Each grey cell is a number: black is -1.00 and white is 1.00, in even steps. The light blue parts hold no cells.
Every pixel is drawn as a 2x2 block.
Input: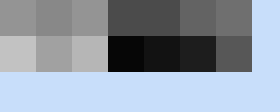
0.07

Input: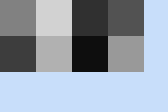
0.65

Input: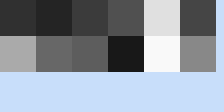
-0.72

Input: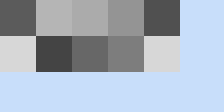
0.42

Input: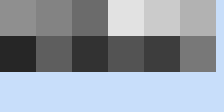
0.03

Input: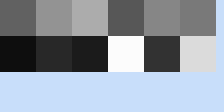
0.15

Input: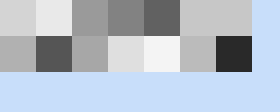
0.83

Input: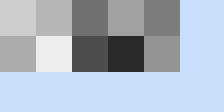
0.43

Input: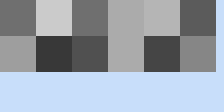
0.59
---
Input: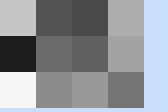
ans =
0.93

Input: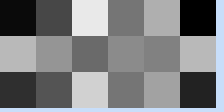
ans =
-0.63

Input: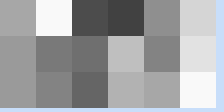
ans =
0.21

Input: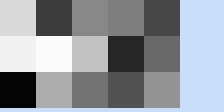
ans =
-0.97

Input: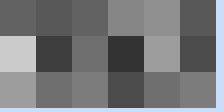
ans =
0.23

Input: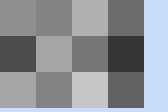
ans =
0.30

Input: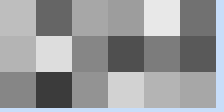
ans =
0.05

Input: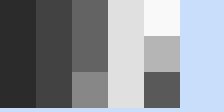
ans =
-0.66

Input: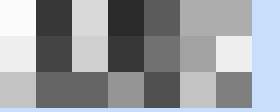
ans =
0.53

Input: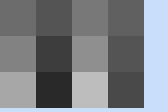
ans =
0.31
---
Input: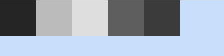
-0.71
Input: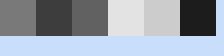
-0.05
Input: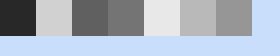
-0.69
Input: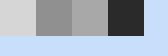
0.68
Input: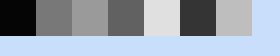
-0.96
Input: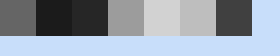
-0.21
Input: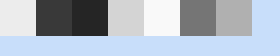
0.85
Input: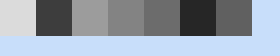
0.72
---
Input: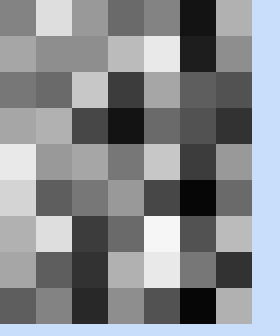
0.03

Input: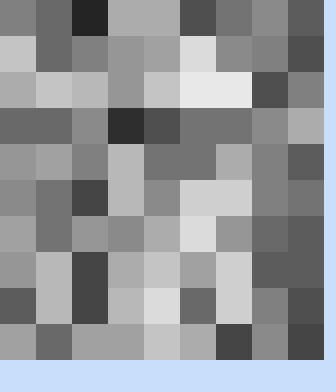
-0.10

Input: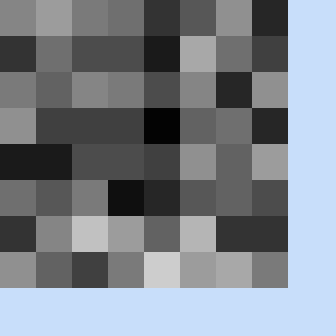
-0.32

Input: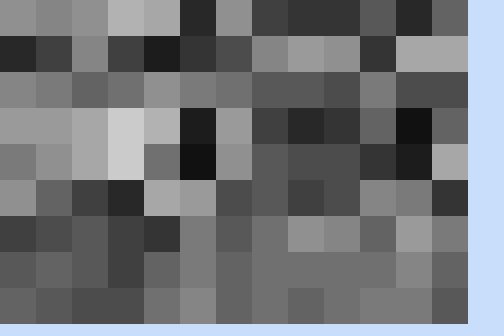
-0.31

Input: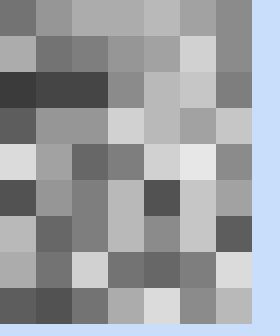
0.45

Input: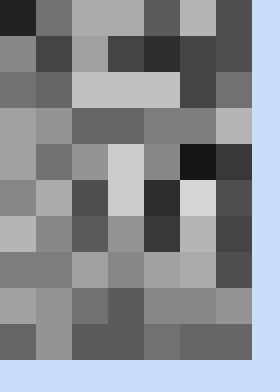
-0.29

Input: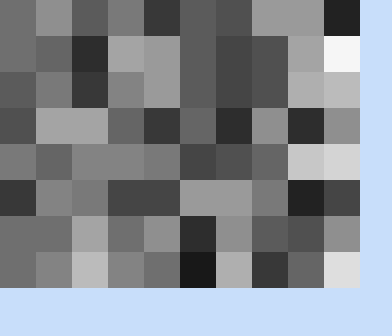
0.21

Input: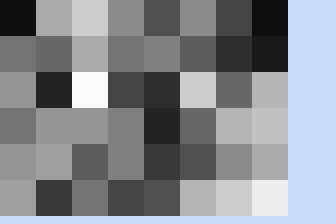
0.09
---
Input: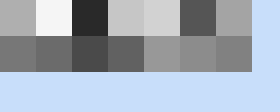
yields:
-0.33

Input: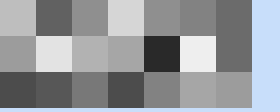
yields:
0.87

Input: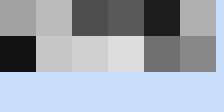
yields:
-0.77

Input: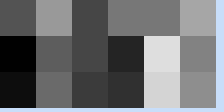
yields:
0.74

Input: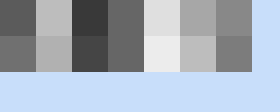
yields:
0.31

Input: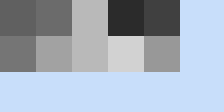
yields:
-0.66

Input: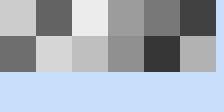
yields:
-0.06
